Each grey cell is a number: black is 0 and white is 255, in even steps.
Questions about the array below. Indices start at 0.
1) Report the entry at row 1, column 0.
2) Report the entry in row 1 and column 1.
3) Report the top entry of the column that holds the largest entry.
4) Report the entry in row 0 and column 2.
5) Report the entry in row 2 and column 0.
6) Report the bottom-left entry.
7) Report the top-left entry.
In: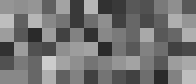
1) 190
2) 96
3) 96
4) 149
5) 157
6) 136
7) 149

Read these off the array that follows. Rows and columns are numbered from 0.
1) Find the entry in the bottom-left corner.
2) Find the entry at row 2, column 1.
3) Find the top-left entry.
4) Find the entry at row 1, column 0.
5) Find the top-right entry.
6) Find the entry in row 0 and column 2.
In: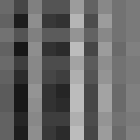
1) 98
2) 84
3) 106
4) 98
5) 122
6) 128

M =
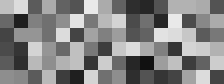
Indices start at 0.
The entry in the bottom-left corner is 142
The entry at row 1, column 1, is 31
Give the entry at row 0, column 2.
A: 91
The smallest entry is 17
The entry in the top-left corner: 192
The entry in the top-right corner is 83
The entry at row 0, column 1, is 220
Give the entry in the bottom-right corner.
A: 68
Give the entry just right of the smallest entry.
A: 157
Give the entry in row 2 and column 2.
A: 149
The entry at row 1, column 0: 104
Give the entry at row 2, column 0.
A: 68
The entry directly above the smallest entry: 171
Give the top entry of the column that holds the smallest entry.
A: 38
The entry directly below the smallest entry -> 83
